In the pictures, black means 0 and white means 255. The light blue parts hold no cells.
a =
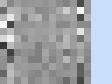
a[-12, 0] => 184
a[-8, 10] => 166
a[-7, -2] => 114
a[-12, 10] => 150
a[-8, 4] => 164
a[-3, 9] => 136
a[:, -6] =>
[155, 150, 169, 164, 164, 172, 150, 142, 132, 162, 134, 144]
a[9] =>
[143, 181, 153, 156, 151, 153, 134, 162, 149, 136, 150, 94, 147]
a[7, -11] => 134
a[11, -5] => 133
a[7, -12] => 65
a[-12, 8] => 140
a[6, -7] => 150
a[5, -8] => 157
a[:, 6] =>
[148, 141, 141, 153, 160, 153, 150, 166, 158, 134, 153, 157]
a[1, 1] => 180
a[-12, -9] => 151
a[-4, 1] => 99
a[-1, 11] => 71
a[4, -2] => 227
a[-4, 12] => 133
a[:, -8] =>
[154, 138, 182, 157, 158, 157, 126, 128, 125, 153, 134, 145]
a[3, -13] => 247
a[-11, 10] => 163
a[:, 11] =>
[75, 247, 76, 139, 227, 114, 172, 159, 175, 94, 95, 71]
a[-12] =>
[184, 136, 158, 147, 151, 154, 148, 155, 140, 130, 150, 75, 153]
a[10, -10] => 152
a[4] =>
[165, 189, 150, 157, 164, 158, 160, 164, 158, 172, 166, 227, 161]
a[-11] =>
[109, 180, 176, 159, 164, 138, 141, 150, 169, 204, 163, 247, 152]

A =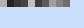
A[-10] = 177
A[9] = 109
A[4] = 191
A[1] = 35

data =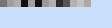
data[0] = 118
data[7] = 176
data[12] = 170
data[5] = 19

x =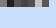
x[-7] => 124
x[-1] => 87
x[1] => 31
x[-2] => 195

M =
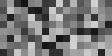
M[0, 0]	102
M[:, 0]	[102, 78, 115, 71, 145, 129, 145, 43]
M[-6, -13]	124
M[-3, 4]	67
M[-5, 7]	116
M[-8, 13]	210
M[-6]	[115, 30, 107, 124, 204, 68, 40, 182, 208, 96, 103, 57, 158, 51, 156, 127]
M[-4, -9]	175
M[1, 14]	140
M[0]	[102, 157, 46, 19, 127, 135, 55, 61, 204, 83, 180, 88, 116, 210, 125, 83]
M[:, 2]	[46, 146, 107, 96, 129, 174, 104, 198]
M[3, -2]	133
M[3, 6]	88
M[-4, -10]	34
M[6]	[145, 112, 104, 116, 201, 98, 23, 33, 147, 149, 210, 123, 138, 156, 188, 162]
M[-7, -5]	107
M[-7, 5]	23
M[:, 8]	[204, 109, 208, 155, 188, 20, 147, 48]
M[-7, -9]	203
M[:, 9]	[83, 153, 96, 108, 157, 39, 149, 141]
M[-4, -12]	118
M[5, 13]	74
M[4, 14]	82
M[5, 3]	103
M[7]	[43, 89, 198, 140, 191, 113, 149, 48, 48, 141, 164, 161, 201, 180, 39, 180]
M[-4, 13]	23
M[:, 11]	[88, 107, 57, 103, 32, 169, 123, 161]

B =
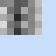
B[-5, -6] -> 130
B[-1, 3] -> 115
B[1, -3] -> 168
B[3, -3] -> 171
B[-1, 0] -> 179
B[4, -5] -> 137
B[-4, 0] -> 211
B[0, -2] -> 139
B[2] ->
[170, 147, 40, 107, 134, 196]

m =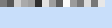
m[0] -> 123
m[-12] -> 170
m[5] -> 47
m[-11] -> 159
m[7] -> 158

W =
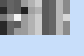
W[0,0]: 80
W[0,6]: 90
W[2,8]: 184
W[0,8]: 184
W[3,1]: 100
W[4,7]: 101
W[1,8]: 184
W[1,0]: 40
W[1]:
[40, 100, 92, 33, 161, 178, 90, 101, 184, 138]
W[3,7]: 101
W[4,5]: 204
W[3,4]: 178
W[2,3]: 155
